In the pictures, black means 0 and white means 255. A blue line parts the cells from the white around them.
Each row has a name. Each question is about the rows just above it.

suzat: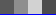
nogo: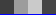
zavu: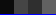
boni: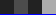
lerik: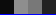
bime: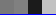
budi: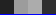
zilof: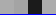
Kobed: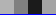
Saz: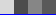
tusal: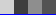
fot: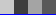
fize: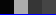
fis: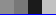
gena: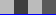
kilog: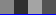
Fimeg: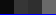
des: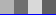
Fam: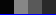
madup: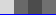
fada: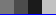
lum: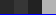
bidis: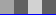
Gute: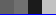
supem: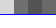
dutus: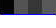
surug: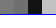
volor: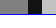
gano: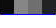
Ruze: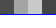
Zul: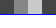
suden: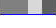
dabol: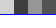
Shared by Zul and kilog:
[134]
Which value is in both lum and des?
[179]

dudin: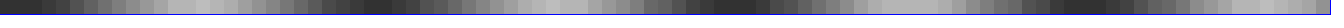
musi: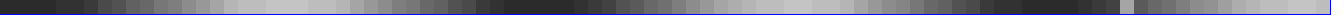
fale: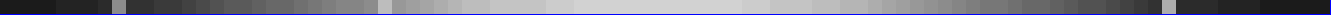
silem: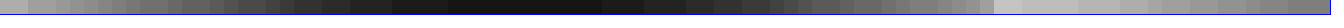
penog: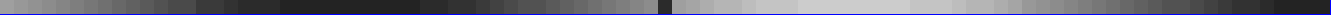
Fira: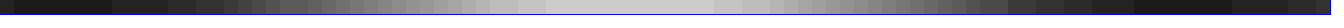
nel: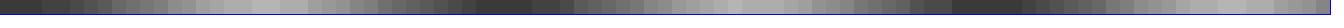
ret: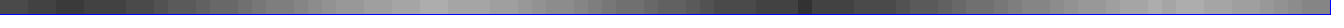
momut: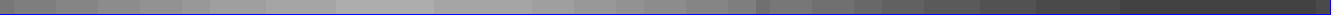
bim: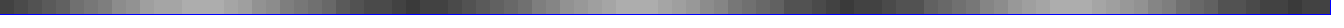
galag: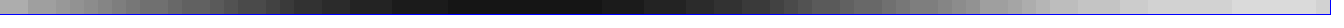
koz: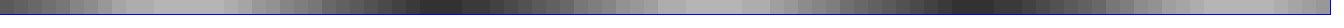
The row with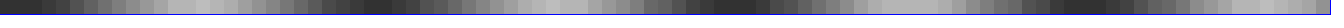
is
dudin
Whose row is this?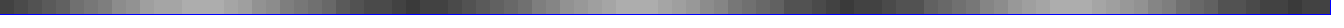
bim
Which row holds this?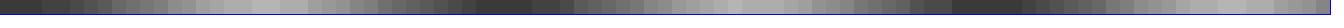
nel
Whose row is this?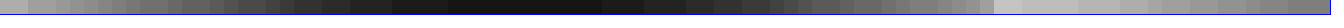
silem
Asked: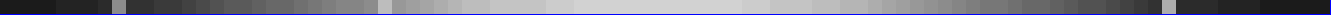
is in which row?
fale

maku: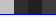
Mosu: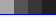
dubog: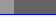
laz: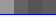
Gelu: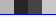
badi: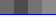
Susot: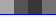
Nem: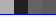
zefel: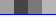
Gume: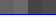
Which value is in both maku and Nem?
[32]
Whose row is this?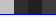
maku
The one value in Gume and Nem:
[99]
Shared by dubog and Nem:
[99]
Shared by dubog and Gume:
[99]

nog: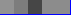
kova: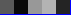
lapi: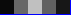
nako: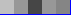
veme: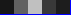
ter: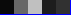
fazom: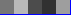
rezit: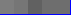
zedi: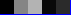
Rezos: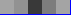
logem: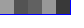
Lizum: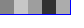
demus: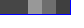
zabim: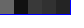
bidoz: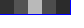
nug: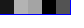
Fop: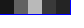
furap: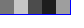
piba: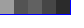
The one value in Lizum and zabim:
[49]
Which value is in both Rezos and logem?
[57]
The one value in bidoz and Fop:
[185]
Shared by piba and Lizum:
[158]

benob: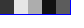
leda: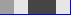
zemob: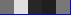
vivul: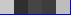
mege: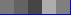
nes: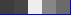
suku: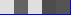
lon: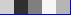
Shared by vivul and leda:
[69]
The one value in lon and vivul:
[47]
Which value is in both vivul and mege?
[69]
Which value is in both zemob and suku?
[223]

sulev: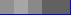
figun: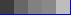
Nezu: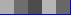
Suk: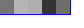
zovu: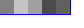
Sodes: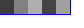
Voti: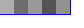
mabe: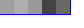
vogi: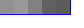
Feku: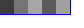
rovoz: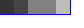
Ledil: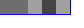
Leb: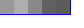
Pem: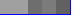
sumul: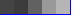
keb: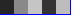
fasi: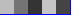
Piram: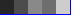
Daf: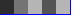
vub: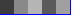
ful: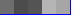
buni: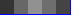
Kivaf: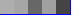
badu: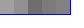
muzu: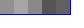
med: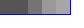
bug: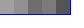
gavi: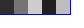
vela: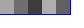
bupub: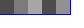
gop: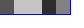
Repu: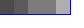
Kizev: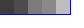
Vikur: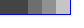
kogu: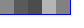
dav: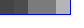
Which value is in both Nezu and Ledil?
[110]
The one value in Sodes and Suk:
[174]
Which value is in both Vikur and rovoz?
[68]
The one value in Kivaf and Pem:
[160]

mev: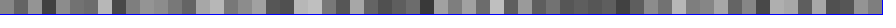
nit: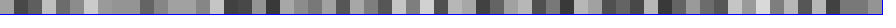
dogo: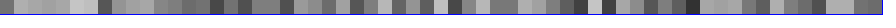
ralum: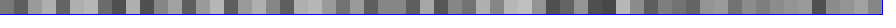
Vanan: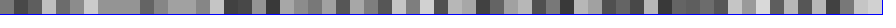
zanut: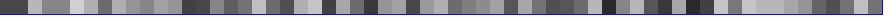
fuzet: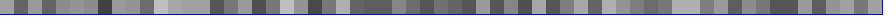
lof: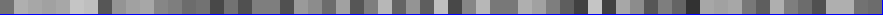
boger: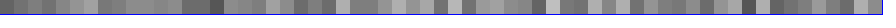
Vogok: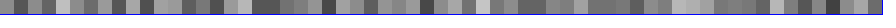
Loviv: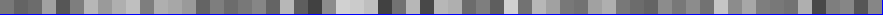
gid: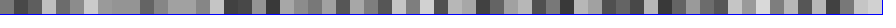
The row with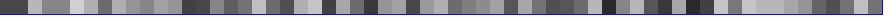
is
zanut
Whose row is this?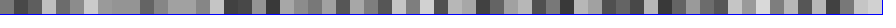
gid
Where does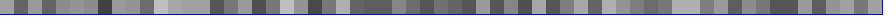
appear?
fuzet
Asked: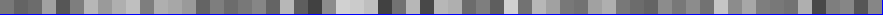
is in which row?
Loviv

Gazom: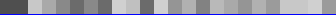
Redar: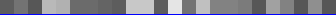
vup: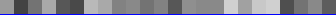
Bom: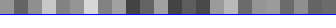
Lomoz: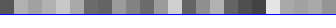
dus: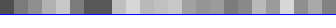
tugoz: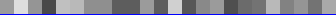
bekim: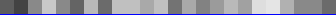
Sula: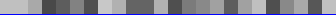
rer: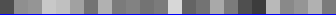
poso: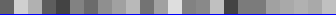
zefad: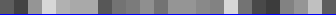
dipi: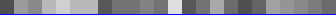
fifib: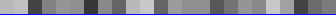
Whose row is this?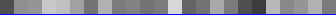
rer
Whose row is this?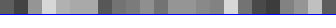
zefad
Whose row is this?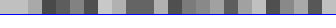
Sula
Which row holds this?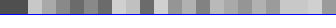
Gazom

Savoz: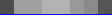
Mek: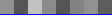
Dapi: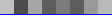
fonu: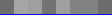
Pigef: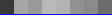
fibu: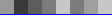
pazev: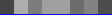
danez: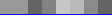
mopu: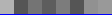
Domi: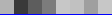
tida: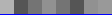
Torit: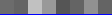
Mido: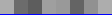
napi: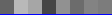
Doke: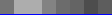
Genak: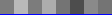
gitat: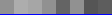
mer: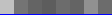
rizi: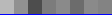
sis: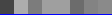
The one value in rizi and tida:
[145]
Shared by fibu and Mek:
[93]
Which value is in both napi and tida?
[145]
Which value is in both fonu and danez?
[131]
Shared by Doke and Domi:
[93]
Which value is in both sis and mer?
[108]
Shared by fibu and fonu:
[159]

